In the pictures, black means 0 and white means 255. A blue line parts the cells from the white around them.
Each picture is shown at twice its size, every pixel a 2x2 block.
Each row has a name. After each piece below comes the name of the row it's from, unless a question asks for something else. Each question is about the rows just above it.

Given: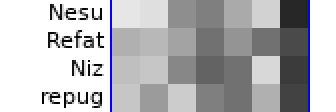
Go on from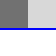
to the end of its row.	59
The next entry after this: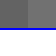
216

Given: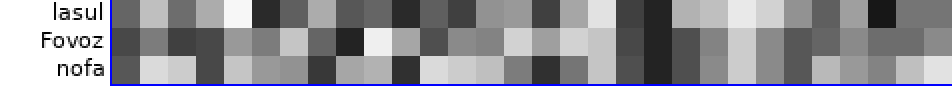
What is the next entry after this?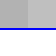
233
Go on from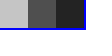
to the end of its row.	79; 138; 204; 138; 87; 185; 153; 131; 191; 226
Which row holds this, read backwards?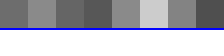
Fovoz
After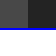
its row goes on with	79; 131; 204; 138; 87; 101; 138; 109; 109; 138
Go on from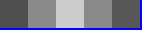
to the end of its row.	185; 153; 131; 191; 226

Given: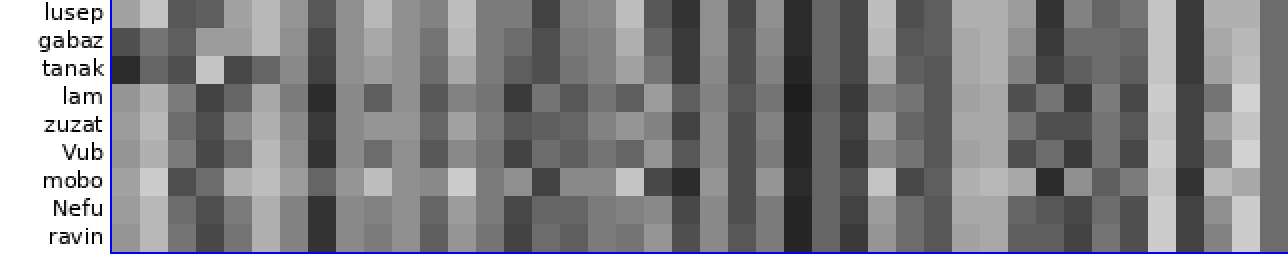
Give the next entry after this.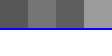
94
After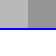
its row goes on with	87; 143; 184; 143; 130; 190; 123; 123; 66; 130; 137; 190; 87; 51; 143; 72; 143; 44; 101; 72; 190; 79; 94; 176; 176; 156; 51; 130; 101; 116; 196; 58; 176; 176; 108
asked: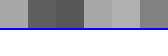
tanak
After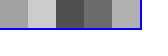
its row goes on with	190; 156; 101; 149; 190; 143; 137; 204; 123; 143; 66; 137; 137; 196; 72; 44; 149; 79; 149; 44; 101; 79; 196; 72; 94; 176; 184; 168; 44; 143; 94; 123; 196; 51; 184; 168; 108
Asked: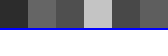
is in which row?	mobo

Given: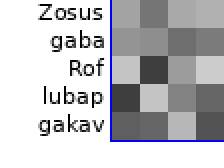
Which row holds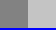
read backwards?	lubap
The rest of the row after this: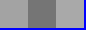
177
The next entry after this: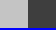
156
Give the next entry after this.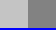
102
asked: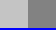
lubap

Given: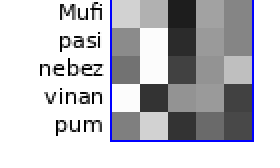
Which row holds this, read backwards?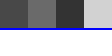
pum
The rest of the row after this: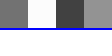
191
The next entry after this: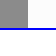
43
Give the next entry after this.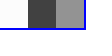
191

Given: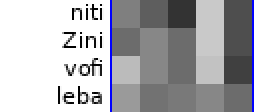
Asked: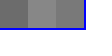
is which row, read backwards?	leba
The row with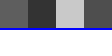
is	niti
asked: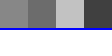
vofi
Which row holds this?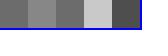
Zini

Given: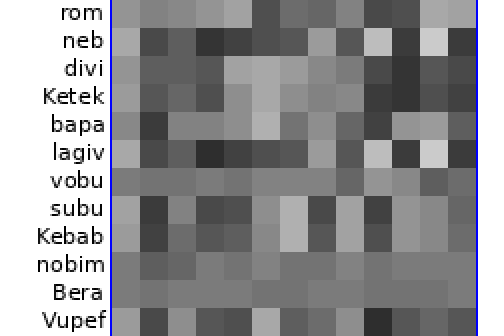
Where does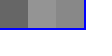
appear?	vobu
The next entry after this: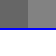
73
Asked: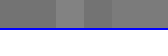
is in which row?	nobim
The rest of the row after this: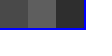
65; 79; 86; 155; 86; 189; 59; 203; 59
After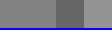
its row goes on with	136; 94; 108

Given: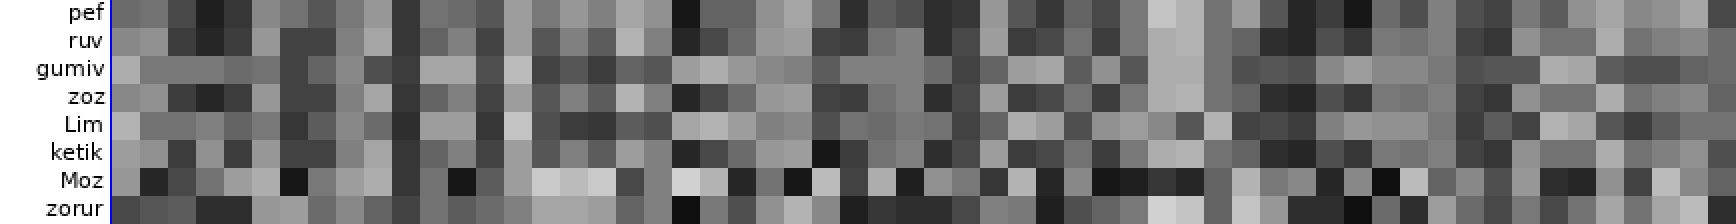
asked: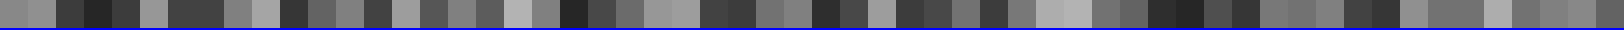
zoz
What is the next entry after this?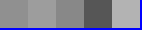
66
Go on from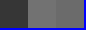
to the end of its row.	86; 157; 120; 151; 128; 165; 144; 23; 99; 99; 144; 165; 114; 46; 92; 79; 46; 54; 151; 86; 54; 99; 72; 120; 195; 179; 114; 157; 86; 38; 60; 23; 107; 79; 128; 79; 66; 120; 92; 144; 165; 136; 144; 165; 72
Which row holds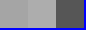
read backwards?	gumiv
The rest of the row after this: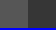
99; 72; 120; 195; 179; 114; 157; 86; 38; 60; 23; 107; 79; 128; 79; 66; 120; 92; 144; 165; 136; 144; 165; 72

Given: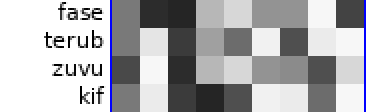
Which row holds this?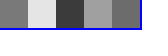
terub
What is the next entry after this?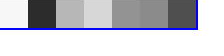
215
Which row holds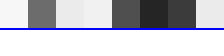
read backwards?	kif
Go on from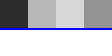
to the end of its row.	139; 79; 215
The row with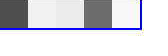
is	kif
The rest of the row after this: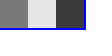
160; 108; 241; 79; 235; 247
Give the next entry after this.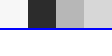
147

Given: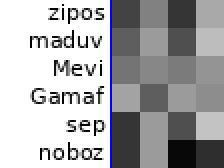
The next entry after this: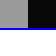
46
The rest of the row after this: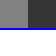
169
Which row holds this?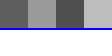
maduv
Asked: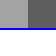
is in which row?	Gamaf
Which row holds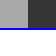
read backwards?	zipos
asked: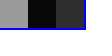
noboz

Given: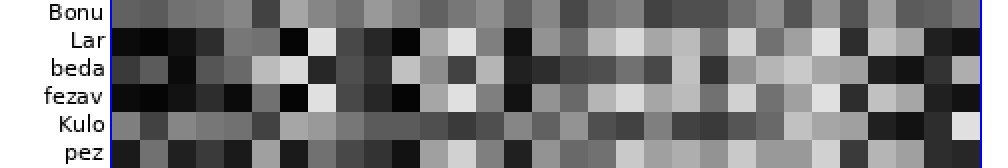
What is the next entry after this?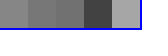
153
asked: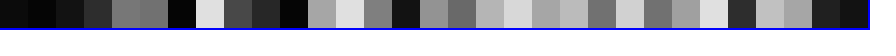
Lar
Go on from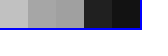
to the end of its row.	45; 224
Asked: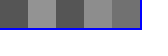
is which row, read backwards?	Bonu

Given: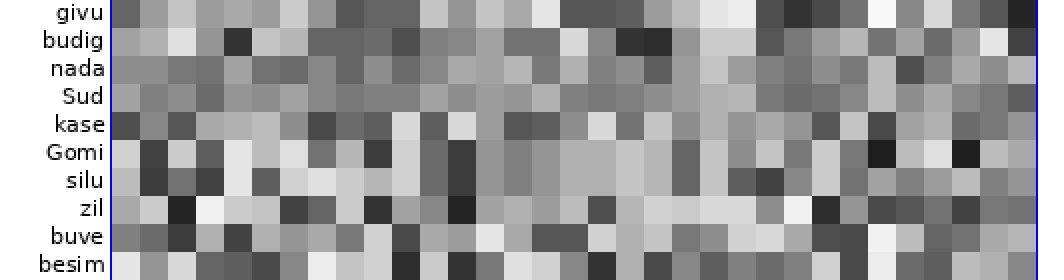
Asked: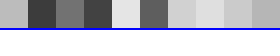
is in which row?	silu
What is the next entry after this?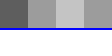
128
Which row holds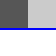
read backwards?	budig

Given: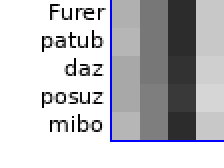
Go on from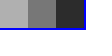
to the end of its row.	200
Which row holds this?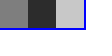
mibo
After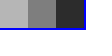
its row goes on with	200
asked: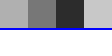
Furer
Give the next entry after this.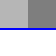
44
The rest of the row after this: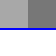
50; 207

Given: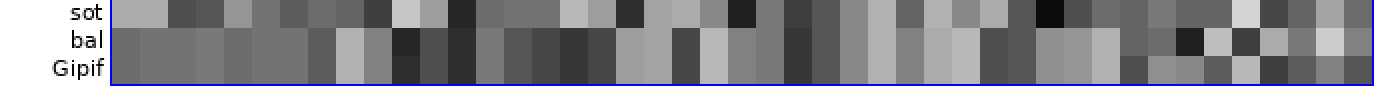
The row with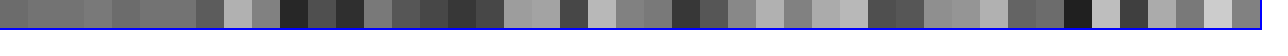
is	bal
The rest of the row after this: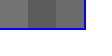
100; 63; 197; 157; 39; 108; 115; 115; 184; 157; 47; 163; 171; 136; 32; 121; 63; 86; 136; 177; 100; 177; 136; 171; 86; 12; 79; 108; 100; 121; 100; 100; 211; 71; 100; 163; 108
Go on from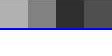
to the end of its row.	47; 121; 86; 71; 55; 71; 157; 163; 71; 184; 129; 121; 55; 86; 136; 177; 129; 171; 184; 79; 86; 143; 149; 177; 79; 143; 136; 92; 184; 63; 92; 129; 86
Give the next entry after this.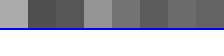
63

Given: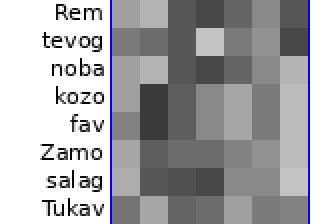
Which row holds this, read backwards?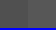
salag
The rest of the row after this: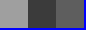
137; 166; 122; 187

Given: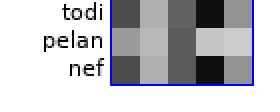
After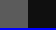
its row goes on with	147
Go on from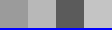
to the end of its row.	203
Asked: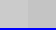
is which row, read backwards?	pelan
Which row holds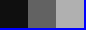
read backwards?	todi
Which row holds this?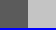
pelan
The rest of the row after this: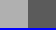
15; 147

